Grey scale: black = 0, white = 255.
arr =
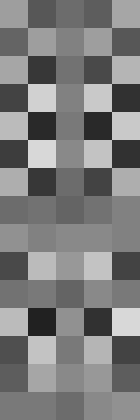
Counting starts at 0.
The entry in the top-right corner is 166
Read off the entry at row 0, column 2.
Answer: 108
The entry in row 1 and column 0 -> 100
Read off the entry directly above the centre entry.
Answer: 108
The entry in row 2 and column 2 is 114
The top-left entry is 158
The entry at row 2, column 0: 166
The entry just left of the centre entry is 114
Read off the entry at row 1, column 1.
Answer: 158
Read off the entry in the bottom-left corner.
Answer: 121
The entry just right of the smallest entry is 145
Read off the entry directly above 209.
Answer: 55
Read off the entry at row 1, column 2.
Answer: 129
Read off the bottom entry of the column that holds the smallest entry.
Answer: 121
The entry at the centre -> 100
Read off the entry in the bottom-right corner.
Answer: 145
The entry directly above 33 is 121
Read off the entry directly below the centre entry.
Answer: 137
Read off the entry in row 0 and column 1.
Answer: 87

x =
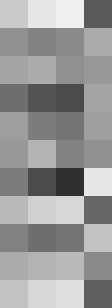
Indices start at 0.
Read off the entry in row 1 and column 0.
144
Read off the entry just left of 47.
75
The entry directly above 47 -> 130
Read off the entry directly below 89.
171
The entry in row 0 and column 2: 239
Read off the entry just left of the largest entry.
231
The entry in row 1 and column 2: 138
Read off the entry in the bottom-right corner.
95
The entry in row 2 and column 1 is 171
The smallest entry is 47
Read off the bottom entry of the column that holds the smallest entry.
223
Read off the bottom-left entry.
194

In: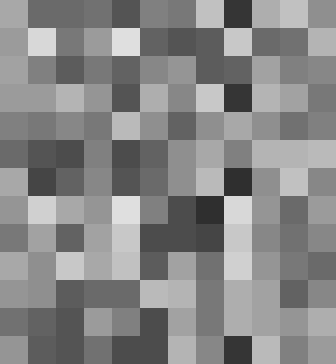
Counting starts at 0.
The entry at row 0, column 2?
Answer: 106
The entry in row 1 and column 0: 155
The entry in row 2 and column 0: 162
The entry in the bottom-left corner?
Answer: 149
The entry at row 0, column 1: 106
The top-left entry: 168
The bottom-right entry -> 155
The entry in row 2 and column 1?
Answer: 128
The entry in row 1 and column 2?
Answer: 120
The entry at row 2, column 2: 92
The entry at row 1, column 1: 216

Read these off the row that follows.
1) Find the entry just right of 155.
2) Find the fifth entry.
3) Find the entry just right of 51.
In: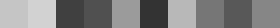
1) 51
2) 155
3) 184

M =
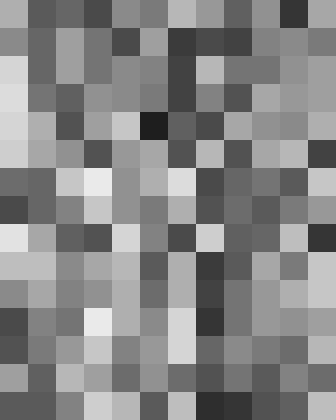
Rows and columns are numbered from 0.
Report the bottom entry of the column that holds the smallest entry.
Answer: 90
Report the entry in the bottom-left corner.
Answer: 90
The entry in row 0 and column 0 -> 175
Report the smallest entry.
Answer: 30
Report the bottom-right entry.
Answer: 190
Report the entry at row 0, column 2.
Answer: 102
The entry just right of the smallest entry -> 96
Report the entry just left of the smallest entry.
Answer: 198
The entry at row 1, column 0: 138
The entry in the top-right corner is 167
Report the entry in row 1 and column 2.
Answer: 159
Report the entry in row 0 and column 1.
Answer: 90
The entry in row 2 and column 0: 213
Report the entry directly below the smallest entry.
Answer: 167
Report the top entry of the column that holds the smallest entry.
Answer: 122
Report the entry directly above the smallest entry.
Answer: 122
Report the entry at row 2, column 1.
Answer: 102

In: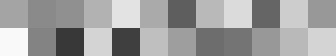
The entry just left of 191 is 63
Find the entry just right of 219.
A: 101
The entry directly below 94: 158
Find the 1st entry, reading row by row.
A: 164
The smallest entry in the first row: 94
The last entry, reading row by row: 212
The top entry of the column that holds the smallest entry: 144
